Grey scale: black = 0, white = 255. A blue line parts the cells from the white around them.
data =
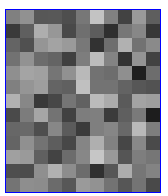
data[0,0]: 128
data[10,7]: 153
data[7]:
[74, 124, 166, 115, 65, 125, 127, 59, 95, 122, 29]
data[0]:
[128, 145, 87, 88, 78, 119, 195, 129, 66, 154, 94]
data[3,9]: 148
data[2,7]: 110
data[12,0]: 116
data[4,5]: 185
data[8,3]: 135
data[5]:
[128, 149, 158, 100, 96, 192, 115, 115, 99, 87, 82]
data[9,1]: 144
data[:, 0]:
[128, 58, 100, 114, 143, 128, 177, 74, 103, 100, 160, 78, 116]
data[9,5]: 133
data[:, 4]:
[78, 73, 154, 64, 145, 96, 117, 65, 91, 71, 108, 141, 87]
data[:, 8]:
[66, 119, 177, 51, 143, 99, 90, 95, 104, 70, 85, 173, 86]
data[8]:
[103, 105, 78, 135, 91, 59, 127, 134, 104, 185, 125]
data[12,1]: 142
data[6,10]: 158
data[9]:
[100, 144, 115, 93, 71, 133, 175, 129, 70, 136, 74]
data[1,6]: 93
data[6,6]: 187
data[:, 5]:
[119, 111, 120, 125, 185, 192, 97, 125, 59, 133, 135, 108, 154]
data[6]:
[177, 135, 57, 71, 117, 97, 187, 171, 90, 163, 158]

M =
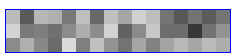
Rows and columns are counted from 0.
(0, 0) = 187
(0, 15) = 116
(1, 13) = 55
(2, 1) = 176
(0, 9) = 209
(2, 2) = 136
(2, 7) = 147
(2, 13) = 165
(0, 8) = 165
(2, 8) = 115
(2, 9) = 166
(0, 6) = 104
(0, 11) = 116
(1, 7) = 210
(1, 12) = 109
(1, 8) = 98
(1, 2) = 126

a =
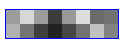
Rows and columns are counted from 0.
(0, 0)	156
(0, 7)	113
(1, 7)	131
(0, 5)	221
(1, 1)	116

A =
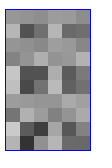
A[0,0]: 151
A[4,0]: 198
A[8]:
[202, 91, 62, 166, 87, 130]
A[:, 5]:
[141, 111, 135, 178, 122, 113, 160, 170, 130, 105]
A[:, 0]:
[151, 182, 149, 131, 198, 191, 156, 117, 202, 180]
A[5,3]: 186
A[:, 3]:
[156, 182, 158, 147, 174, 186, 149, 129, 166, 182]
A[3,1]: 148
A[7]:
[117, 177, 156, 129, 148, 170]
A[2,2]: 137
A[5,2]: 114
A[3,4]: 152

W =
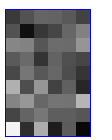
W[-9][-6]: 58
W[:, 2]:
[101, 55, 86, 52, 88, 150, 103, 119, 172]
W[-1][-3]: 29
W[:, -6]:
[58, 82, 134, 90, 72, 176, 132, 69, 243]
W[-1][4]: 92
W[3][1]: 106
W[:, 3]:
[99, 70, 108, 99, 103, 66, 116, 94, 29]
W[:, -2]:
[89, 102, 107, 80, 77, 96, 115, 94, 92]
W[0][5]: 66
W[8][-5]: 46
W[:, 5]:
[66, 129, 149, 70, 53, 39, 181, 86, 8]
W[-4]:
[176, 78, 150, 66, 96, 39]
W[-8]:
[82, 16, 55, 70, 102, 129]

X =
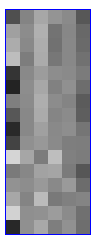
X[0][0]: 79
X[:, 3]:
[148, 115, 113, 119, 141, 129, 140, 133, 137, 138, 190, 165, 137, 121, 156, 126]
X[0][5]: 87
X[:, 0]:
[79, 160, 172, 189, 52, 35, 127, 87, 41, 67, 213, 122, 146, 167, 210, 40]
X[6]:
[127, 139, 174, 140, 132, 91]
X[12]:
[146, 141, 153, 137, 154, 108]
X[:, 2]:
[167, 176, 173, 171, 156, 167, 174, 171, 160, 152, 124, 162, 153, 187, 145, 168]
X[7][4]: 139
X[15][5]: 110
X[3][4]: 136
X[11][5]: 86
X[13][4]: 128
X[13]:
[167, 132, 187, 121, 128, 132]
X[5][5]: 109
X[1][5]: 104
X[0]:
[79, 132, 167, 148, 138, 87]
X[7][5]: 94

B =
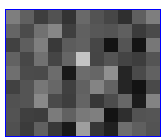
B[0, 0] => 126
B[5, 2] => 119
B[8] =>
[80, 59, 96, 56, 25, 159, 54, 32, 110, 95, 83]
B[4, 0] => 111
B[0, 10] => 126
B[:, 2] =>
[62, 113, 127, 113, 74, 119, 137, 61, 96]
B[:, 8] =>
[47, 95, 84, 68, 37, 37, 103, 46, 110]
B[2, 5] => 97
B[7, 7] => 19
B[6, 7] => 76
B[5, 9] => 19
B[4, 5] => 108
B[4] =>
[111, 75, 74, 108, 25, 108, 102, 144, 37, 74, 97]
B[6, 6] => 55
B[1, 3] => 135
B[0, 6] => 83
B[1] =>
[101, 75, 113, 135, 63, 96, 87, 84, 95, 59, 74]
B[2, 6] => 70
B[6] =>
[81, 84, 137, 74, 62, 100, 55, 76, 103, 28, 131]
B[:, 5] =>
[105, 96, 97, 196, 108, 97, 100, 121, 159]
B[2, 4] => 92
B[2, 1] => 94
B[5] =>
[65, 84, 119, 103, 64, 97, 132, 99, 37, 19, 73]
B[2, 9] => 20

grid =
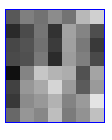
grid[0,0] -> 88
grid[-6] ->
[71, 83, 113, 59, 160, 121, 57]
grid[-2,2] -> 152
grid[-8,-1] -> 208
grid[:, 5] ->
[184, 132, 121, 127, 81, 91, 154, 146]
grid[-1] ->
[104, 150, 135, 190, 123, 146, 192]
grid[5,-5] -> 169
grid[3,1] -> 80
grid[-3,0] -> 65
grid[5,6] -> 154
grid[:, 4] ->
[115, 162, 160, 156, 173, 155, 131, 123]
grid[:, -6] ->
[127, 75, 83, 80, 132, 151, 139, 150]

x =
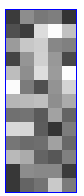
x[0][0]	59
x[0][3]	126
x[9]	[118, 107, 110, 161, 104]
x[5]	[251, 123, 80, 147, 212]
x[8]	[217, 214, 92, 52, 124]
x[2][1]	199
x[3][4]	73
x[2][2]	206
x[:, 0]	[59, 79, 155, 68, 189, 251, 181, 112, 217, 118, 185, 55, 55]
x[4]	[189, 142, 222, 155, 253]
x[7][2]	90
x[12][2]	115
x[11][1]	140
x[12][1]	100
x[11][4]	59
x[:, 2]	[120, 220, 206, 208, 222, 80, 191, 90, 92, 110, 100, 136, 115]

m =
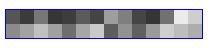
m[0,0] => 85
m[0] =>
[85, 59, 119, 54, 61, 91, 68, 158, 127, 69, 53, 113, 235, 206]
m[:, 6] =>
[68, 201]
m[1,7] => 93
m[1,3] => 160
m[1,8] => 146
